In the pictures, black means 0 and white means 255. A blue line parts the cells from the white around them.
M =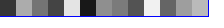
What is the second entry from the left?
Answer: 172
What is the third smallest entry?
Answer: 68
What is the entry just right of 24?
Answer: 143
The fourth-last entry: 241

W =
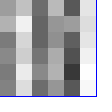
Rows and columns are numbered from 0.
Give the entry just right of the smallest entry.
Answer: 254
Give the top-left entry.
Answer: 157
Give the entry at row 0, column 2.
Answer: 109
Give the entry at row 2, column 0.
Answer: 123
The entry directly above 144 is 150
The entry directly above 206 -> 214
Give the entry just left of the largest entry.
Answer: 56
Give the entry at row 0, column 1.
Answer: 193
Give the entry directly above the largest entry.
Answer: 241
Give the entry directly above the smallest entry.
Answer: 81
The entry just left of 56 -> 178

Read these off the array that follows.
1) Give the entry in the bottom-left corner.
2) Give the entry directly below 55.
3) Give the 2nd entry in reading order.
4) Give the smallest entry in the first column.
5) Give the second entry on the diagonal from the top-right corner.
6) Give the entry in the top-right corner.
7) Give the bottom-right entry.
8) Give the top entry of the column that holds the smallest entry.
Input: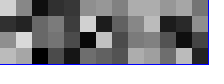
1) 187
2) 61
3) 135
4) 48
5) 41
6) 116
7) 35
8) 15
